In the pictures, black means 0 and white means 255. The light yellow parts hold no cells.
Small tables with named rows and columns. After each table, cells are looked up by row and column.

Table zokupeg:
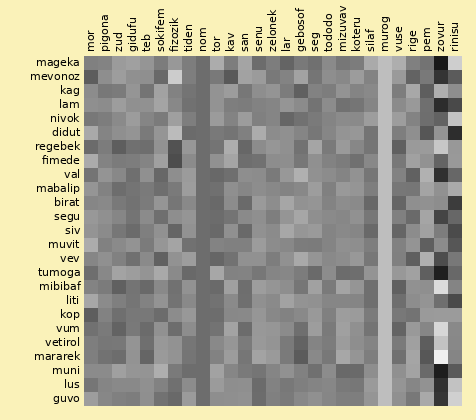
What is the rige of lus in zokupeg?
134
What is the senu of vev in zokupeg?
145
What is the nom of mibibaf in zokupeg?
109
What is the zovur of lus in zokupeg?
49
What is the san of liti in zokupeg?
111
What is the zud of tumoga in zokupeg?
163
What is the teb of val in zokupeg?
144
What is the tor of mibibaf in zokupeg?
106
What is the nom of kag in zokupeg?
109
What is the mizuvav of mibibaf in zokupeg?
164
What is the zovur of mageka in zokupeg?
24
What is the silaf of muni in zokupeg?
142
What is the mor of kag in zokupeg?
140
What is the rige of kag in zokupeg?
168
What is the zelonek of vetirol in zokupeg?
148
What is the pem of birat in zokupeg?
145
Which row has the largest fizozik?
mevonoz

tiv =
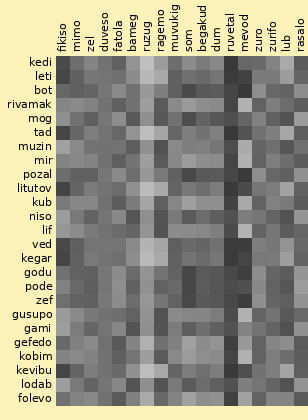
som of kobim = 155
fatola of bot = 137
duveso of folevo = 114
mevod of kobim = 177
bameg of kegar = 141
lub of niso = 82
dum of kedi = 136
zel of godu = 96
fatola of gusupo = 110

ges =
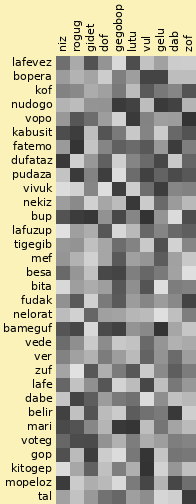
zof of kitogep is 192
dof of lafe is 86
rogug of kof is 137
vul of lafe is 71
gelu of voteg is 158
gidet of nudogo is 148
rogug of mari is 83
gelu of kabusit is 203
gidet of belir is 83
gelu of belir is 122
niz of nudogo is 179
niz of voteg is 103
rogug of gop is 187
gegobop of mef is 89
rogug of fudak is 89
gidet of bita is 172
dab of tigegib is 210
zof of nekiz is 185
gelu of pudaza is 99
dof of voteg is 146

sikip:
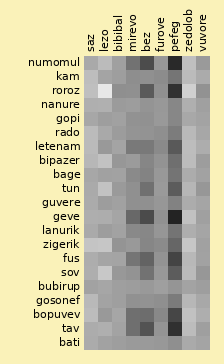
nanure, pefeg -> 135
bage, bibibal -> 162
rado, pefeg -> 124
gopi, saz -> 167
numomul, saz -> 169
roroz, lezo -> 232
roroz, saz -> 191
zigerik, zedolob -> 198
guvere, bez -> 144
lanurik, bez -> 135
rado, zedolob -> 185
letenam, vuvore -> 173
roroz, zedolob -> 208
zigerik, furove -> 139
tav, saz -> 172
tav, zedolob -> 188
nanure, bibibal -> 155

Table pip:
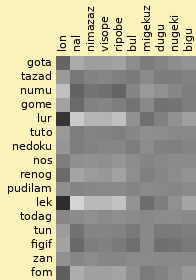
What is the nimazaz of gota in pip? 158
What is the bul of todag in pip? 139
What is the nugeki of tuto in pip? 136
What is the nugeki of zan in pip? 137
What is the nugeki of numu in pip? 135
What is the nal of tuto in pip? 125
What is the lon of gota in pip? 101
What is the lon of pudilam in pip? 143
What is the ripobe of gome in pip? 126

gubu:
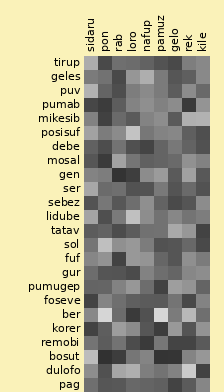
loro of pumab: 131
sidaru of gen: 131
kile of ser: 82
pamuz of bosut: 52
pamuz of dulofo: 115
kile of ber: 111
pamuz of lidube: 114
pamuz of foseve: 90
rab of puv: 78
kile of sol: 73
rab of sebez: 87
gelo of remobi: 68
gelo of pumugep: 158
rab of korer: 157
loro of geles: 150
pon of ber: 214
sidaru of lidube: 164
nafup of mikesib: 131
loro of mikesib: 90
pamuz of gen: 155

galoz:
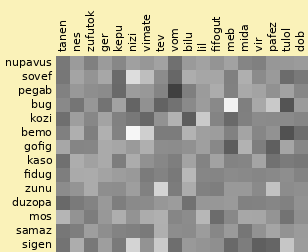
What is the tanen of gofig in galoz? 167
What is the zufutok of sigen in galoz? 120
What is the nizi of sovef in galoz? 221
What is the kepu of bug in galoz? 162
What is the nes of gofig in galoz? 133
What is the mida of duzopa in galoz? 129
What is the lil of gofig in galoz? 159
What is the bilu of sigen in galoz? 153
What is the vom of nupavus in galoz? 112
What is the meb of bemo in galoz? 129
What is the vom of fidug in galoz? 121
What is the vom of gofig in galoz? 140
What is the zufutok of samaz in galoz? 158
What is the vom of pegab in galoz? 64
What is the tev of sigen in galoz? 202
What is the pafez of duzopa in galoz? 134
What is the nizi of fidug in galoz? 153
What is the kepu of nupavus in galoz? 135
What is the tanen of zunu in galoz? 140
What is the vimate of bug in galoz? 145
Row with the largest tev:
zunu

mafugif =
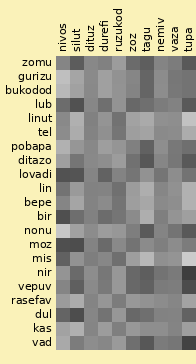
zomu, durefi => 129
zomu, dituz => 136
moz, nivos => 79
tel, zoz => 158
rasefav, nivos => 155
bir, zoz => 139
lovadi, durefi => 98
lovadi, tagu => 146
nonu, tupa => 89

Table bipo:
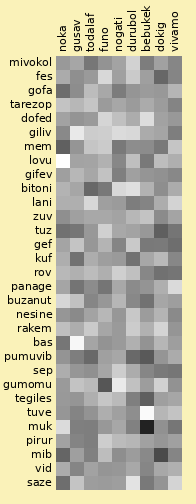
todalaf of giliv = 204
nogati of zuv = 163
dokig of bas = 182
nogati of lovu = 135
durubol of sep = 172
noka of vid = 172
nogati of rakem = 154
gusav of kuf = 113
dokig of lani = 173
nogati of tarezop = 167
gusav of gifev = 183
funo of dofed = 213
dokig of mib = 74
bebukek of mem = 140
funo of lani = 159
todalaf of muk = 126
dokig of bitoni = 142
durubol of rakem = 204
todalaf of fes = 154
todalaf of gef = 151

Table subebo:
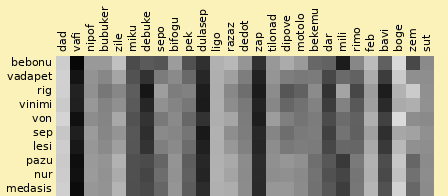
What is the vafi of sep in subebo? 31
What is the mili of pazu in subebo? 57
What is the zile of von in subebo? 168
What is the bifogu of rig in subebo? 125
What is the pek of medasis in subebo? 92
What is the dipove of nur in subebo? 144
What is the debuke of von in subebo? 51
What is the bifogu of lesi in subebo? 138
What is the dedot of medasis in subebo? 140
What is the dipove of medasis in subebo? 151
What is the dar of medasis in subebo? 87
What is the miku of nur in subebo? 80
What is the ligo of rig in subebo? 174
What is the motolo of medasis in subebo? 139
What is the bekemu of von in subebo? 124
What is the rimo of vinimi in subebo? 88
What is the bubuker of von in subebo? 133
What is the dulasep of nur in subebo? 36
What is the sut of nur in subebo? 141
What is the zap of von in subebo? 30

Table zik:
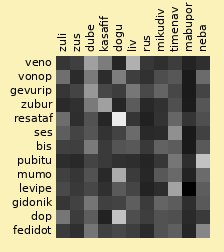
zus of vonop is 43
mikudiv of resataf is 51
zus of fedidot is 47
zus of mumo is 54
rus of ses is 41
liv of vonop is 62
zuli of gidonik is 54
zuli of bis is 64
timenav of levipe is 163
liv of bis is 88
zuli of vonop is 111
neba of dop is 58
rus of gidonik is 59
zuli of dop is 118
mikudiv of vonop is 78
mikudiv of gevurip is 100
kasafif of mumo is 41
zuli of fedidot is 59
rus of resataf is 33
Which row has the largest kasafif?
zubur

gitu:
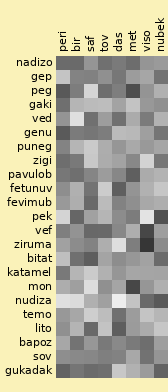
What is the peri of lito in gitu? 144
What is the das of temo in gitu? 112
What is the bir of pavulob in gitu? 111
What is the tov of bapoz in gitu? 121
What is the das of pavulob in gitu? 135
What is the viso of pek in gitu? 227
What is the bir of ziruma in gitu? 140
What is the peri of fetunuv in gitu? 142
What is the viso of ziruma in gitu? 54
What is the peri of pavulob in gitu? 119
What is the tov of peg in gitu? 110
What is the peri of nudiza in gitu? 223
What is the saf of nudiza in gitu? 176
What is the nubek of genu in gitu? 117
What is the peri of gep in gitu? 196
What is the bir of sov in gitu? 137
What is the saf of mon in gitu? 221

